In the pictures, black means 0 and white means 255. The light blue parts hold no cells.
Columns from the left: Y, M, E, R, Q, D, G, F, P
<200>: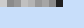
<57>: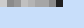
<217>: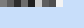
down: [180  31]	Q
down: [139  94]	M
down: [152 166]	D
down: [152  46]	E
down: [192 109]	R
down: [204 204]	Y

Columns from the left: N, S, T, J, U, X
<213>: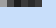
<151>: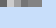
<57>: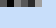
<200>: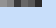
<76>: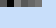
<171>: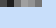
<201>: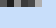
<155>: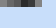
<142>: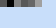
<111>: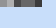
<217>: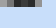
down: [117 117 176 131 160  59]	X
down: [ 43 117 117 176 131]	X
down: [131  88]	N

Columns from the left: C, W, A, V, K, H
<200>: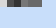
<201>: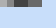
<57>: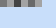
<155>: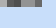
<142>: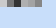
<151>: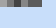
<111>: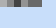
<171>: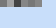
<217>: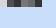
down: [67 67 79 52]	A
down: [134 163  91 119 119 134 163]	W
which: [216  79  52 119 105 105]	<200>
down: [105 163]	H
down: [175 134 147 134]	V
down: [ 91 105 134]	H
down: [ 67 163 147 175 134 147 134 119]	V

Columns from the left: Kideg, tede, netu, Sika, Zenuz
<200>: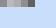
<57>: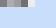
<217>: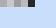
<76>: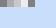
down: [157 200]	netu
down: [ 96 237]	Zenuz
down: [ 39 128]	Zenuz
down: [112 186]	Sika
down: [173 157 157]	netu
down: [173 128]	Kideg

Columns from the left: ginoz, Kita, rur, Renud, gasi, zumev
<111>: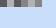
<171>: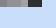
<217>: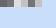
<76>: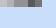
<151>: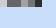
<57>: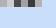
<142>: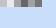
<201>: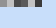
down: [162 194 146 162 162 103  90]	Renud
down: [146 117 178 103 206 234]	Kita
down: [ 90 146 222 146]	rur
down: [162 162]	Renud
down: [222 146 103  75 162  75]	rur
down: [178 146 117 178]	Kita
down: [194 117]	zumev

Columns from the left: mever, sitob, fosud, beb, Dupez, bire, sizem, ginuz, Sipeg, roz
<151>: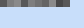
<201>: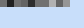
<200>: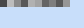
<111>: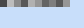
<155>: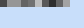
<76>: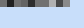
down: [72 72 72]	mever
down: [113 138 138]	fosud

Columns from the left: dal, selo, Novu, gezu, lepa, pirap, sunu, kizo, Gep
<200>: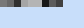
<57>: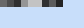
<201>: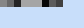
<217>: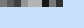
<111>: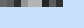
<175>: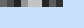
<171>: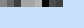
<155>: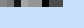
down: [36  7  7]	sunu
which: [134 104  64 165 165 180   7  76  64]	<171>
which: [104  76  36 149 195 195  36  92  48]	<175>
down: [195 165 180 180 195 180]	pirap
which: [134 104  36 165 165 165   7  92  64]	<201>
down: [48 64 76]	Gep
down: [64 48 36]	Novu

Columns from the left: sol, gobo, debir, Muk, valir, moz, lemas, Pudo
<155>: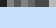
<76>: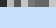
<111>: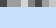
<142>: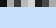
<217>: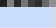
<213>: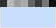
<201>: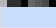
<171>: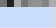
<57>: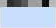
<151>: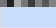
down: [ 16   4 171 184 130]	Pudo
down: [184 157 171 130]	gobo
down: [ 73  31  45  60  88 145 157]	moz
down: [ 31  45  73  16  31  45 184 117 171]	sol
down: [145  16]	Pudo
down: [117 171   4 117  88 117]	Muk
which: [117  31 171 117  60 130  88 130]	<151>

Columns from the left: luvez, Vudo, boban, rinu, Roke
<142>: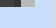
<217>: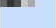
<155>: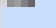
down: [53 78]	boban
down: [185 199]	rinu
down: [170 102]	Roke
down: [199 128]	rinu

